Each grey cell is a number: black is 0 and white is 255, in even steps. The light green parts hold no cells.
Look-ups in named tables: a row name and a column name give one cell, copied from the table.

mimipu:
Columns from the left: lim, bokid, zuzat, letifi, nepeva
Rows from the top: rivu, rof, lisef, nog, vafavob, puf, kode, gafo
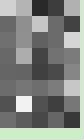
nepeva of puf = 199
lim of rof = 104
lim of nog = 104
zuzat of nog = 68
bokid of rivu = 180
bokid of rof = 143
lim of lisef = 112
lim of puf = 108
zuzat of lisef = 97
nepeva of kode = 119
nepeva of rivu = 177
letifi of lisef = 107
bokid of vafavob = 100
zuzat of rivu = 41
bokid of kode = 242
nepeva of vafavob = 134
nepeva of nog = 123
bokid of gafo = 92
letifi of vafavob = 74
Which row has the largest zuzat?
rof

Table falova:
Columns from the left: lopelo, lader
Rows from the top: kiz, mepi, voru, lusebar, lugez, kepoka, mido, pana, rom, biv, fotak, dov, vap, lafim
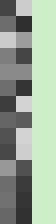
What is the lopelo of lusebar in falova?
126
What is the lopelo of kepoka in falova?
110
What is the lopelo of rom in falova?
82
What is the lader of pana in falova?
92
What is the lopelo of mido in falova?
61
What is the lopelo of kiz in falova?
69
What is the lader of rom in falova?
211
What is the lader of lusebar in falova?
69
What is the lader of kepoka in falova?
52
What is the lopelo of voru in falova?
203
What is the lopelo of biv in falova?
72
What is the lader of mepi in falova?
47
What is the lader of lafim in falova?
49
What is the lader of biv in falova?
206
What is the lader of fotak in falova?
81

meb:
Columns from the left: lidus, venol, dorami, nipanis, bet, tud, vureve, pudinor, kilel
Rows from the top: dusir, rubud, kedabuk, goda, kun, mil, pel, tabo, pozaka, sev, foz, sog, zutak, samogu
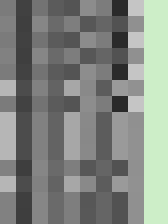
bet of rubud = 126
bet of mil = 167
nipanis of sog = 99
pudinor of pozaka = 154
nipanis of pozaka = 99
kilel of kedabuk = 197
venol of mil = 76
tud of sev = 137
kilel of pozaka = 145
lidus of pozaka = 182
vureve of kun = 124
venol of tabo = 76
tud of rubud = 87
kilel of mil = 145
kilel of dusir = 197
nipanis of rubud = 106
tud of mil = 137
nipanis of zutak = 106
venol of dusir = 65
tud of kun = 141

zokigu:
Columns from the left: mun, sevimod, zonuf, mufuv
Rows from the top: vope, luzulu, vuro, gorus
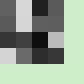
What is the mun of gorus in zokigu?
212
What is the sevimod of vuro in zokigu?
64
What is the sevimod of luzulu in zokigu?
213
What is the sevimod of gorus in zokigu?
105
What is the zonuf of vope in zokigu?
32
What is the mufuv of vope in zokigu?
90
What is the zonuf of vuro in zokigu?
14
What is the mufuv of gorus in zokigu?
55
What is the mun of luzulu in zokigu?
90
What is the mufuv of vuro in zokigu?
187
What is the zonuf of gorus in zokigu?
45
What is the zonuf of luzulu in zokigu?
95
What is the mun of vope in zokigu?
97
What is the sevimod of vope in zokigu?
215
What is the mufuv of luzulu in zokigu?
94

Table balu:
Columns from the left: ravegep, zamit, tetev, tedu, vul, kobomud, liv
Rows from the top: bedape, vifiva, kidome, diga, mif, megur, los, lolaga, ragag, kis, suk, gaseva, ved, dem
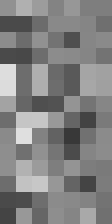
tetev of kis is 145
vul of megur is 89
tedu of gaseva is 150
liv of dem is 112
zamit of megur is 109
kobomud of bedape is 126
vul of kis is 75
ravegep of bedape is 145
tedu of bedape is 131
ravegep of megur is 220
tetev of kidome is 145
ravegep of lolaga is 109

